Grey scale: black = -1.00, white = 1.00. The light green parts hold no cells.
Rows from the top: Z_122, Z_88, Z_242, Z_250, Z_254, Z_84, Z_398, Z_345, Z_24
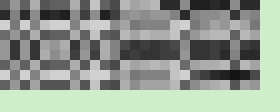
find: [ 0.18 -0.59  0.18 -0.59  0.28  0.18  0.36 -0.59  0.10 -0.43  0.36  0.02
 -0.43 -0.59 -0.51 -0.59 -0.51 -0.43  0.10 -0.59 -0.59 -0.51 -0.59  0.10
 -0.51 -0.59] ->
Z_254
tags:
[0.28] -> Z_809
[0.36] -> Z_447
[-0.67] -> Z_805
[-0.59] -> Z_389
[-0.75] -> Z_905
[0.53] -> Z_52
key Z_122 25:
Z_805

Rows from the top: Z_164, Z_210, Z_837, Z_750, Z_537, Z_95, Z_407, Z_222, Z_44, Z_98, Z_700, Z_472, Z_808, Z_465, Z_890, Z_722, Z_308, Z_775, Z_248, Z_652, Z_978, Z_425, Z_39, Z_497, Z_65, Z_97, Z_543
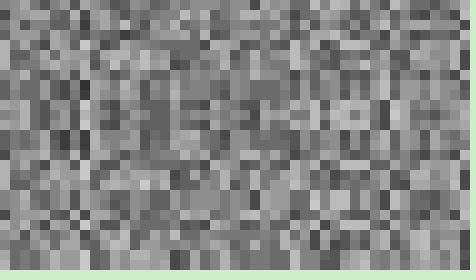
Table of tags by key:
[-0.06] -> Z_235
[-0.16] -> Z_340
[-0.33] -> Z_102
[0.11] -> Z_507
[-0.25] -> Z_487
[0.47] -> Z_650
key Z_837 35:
Z_487
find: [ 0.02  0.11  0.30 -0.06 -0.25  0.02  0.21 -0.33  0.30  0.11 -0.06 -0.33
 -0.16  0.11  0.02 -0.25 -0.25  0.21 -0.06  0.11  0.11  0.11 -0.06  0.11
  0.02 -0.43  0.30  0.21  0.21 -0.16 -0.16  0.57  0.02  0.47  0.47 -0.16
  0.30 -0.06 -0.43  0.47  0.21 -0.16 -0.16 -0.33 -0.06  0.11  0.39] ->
Z_978

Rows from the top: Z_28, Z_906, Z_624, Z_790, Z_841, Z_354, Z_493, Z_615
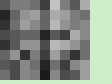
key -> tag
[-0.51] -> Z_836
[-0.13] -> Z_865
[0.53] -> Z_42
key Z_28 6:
Z_42
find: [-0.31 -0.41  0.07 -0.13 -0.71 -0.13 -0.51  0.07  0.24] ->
Z_493
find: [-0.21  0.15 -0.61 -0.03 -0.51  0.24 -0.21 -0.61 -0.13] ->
Z_354
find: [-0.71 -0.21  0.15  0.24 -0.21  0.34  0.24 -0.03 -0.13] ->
Z_906

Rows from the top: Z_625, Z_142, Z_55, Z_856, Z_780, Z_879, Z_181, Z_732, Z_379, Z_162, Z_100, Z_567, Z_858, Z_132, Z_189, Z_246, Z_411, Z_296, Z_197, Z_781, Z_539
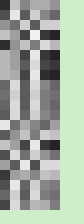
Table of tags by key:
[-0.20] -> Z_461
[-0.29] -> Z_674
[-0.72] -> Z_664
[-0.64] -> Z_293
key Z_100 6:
Z_461
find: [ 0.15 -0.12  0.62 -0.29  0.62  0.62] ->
Z_55
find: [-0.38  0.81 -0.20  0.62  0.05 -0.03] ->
Z_197
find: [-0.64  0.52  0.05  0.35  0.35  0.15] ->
Z_625

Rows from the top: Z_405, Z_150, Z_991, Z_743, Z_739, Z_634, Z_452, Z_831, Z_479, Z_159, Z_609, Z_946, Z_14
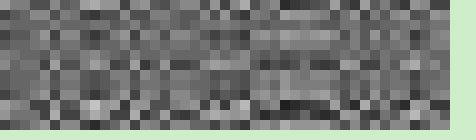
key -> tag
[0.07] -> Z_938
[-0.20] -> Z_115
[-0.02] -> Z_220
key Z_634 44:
Z_115
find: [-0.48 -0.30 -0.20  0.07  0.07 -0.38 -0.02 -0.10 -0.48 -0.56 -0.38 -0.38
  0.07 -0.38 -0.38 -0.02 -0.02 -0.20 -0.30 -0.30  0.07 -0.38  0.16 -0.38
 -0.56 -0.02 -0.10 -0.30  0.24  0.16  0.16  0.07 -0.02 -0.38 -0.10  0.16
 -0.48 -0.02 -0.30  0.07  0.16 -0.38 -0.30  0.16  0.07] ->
Z_150
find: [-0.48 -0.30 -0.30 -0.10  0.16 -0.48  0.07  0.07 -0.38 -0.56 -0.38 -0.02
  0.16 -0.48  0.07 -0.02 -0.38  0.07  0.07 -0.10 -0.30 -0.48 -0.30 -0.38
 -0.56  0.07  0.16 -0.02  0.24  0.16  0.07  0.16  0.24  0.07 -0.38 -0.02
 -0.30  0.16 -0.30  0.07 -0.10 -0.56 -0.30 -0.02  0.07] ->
Z_743
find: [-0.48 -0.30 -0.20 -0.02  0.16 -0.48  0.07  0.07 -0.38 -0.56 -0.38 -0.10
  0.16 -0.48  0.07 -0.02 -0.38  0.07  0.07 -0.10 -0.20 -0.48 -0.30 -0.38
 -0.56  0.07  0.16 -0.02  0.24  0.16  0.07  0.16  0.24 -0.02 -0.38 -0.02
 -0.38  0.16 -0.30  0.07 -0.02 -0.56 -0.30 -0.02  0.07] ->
Z_159
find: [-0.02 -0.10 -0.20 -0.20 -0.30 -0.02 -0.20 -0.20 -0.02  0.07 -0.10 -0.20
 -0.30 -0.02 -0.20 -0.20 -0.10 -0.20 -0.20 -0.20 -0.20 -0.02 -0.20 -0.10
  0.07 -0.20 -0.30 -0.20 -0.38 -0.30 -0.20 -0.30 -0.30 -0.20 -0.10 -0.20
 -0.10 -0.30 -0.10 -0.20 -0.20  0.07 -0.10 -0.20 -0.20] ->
Z_634
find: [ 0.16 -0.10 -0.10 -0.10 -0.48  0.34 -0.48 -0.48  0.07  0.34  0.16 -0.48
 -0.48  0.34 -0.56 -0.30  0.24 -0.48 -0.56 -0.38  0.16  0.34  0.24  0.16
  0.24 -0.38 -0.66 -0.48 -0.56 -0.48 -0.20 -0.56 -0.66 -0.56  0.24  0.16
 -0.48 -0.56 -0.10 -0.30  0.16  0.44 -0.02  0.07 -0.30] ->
Z_946

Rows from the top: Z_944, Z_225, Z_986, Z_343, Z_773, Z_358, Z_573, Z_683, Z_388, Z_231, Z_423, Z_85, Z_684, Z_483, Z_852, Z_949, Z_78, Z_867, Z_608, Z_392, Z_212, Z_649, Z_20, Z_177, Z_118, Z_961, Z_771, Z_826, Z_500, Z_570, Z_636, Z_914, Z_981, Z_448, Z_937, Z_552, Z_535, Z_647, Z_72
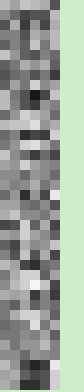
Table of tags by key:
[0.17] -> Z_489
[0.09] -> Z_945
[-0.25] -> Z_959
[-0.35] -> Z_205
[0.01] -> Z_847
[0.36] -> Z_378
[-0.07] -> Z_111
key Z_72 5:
Z_205
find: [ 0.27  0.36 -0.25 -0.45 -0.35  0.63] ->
Z_647

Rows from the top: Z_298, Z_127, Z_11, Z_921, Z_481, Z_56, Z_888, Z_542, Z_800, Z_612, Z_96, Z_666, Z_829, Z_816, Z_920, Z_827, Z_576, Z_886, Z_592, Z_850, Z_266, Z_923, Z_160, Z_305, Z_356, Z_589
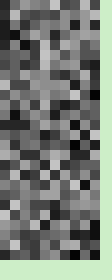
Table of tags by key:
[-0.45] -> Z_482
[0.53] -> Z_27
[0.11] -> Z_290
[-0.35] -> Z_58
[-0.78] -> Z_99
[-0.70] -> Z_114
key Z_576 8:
Z_482
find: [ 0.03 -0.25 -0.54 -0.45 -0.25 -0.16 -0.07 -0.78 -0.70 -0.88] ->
Z_305

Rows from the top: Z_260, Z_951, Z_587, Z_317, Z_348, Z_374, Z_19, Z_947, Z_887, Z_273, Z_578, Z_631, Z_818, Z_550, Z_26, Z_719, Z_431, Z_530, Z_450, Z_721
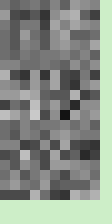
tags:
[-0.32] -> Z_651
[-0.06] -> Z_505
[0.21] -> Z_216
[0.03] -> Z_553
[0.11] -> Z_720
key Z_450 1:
Z_553
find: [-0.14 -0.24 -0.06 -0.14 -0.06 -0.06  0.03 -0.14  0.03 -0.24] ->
Z_374
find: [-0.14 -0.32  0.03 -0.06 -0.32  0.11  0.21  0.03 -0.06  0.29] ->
Z_348
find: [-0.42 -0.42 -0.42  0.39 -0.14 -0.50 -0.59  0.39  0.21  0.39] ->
Z_721
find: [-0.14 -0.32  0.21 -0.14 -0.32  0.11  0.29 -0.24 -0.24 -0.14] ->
Z_317

